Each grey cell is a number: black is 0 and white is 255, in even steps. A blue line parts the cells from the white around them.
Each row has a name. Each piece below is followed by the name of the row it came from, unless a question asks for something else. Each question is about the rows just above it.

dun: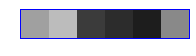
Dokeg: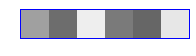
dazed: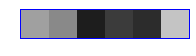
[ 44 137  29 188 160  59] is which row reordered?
dun
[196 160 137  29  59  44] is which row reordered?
dazed
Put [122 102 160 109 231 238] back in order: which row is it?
Dokeg

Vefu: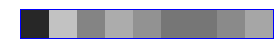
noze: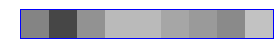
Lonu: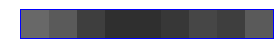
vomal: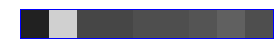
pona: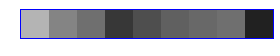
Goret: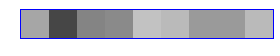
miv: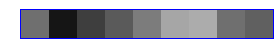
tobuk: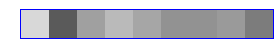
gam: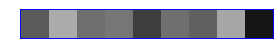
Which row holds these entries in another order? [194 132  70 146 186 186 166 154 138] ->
noze
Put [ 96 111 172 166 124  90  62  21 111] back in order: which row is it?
miv
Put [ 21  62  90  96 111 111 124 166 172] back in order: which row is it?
miv

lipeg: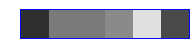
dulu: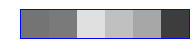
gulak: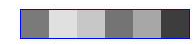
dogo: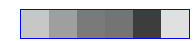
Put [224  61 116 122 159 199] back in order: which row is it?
dogo
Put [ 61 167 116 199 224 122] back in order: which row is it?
gulak

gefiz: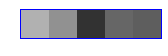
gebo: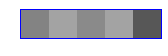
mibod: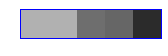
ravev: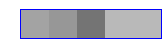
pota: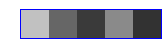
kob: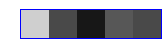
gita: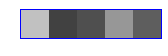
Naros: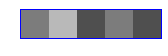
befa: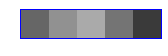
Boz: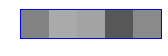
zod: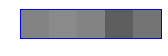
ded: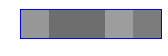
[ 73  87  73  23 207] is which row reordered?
kob
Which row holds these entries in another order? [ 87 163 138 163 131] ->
gebo

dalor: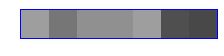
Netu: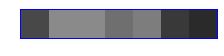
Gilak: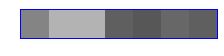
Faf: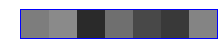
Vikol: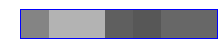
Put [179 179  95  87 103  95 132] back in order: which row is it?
Gilak
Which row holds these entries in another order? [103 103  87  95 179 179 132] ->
Vikol
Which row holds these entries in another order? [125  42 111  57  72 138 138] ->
Netu

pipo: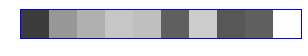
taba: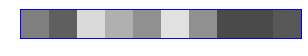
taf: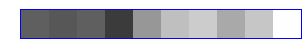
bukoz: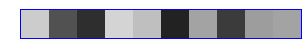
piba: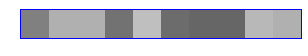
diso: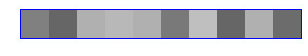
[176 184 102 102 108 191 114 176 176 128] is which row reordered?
piba
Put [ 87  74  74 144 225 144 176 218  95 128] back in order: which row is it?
taba
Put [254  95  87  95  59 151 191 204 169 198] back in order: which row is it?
taf
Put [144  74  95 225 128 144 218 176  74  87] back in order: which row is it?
taba
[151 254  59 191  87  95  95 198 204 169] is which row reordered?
taf
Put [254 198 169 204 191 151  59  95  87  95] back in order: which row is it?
taf

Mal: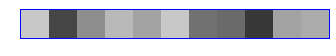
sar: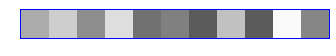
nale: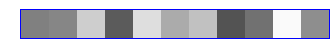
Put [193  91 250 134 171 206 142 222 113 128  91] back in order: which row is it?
sar
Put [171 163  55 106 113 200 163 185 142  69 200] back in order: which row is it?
Mal
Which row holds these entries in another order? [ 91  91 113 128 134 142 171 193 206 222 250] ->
sar
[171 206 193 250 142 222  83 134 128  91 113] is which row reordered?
nale
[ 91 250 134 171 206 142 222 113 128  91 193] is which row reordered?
sar

